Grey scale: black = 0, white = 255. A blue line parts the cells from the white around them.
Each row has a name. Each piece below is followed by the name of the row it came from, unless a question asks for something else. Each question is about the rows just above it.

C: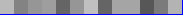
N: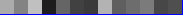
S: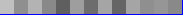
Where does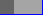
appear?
C
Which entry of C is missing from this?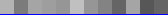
[186]
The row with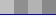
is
S

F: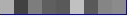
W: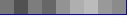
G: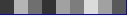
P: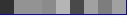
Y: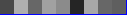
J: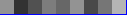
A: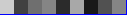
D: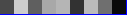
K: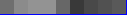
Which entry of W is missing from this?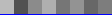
[153]
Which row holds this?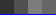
J

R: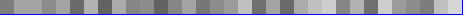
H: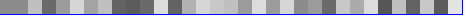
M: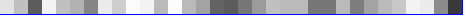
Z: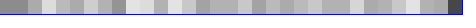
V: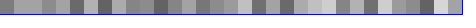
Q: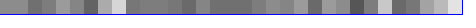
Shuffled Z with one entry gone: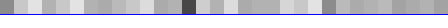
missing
[148]
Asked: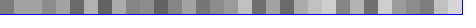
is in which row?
R

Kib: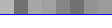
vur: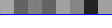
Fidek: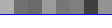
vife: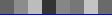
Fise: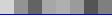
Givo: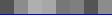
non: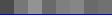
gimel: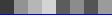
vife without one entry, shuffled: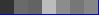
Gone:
[196]
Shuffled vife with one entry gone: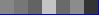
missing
[188]

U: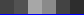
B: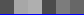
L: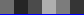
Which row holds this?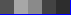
U
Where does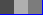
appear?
L

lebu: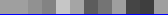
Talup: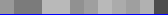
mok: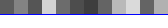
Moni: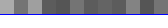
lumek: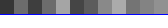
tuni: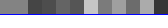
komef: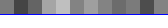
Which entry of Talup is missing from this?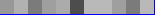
[145]
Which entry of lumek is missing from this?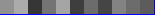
[137]
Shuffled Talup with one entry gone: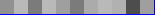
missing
[152]
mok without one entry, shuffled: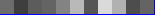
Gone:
[211]

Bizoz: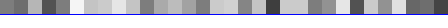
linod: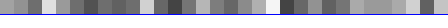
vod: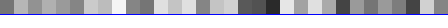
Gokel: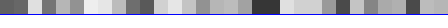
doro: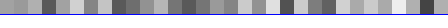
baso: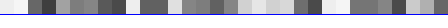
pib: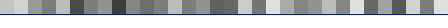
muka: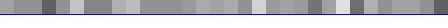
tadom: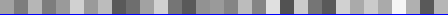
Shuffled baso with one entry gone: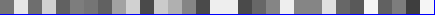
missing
[216]
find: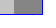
muka
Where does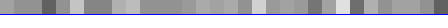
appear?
muka
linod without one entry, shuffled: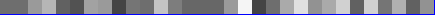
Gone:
[139]
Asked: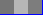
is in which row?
linod

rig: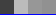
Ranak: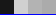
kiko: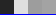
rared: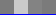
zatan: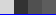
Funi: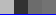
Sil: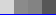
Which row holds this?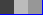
rig
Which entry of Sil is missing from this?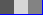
[139]

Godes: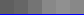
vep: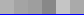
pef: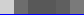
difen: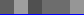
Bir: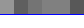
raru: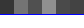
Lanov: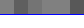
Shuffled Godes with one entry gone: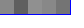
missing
[102]
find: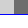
pef

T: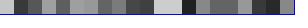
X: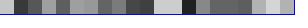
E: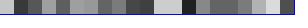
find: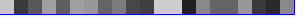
T
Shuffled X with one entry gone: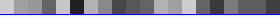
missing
[213]

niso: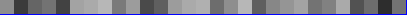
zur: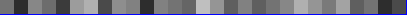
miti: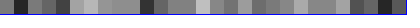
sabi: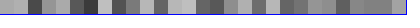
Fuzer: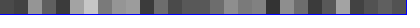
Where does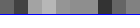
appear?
miti
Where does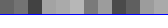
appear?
niso

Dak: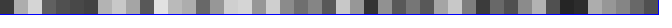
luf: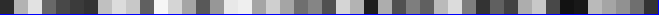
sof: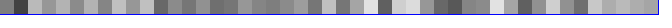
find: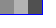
Dak
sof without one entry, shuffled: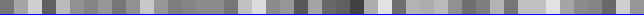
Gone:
[157]

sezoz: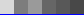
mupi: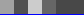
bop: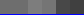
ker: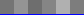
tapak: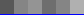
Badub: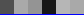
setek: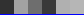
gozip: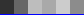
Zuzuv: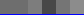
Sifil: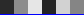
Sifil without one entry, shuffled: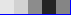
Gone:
[42]
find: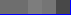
bop
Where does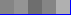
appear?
tapak
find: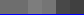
bop
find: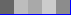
gozip
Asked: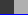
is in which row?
setek

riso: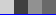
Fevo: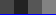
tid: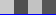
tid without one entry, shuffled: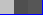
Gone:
[202]
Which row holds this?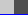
tid
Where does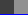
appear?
riso
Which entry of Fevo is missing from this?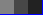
[86]
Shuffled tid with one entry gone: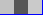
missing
[79]
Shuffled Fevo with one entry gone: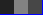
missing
[86]

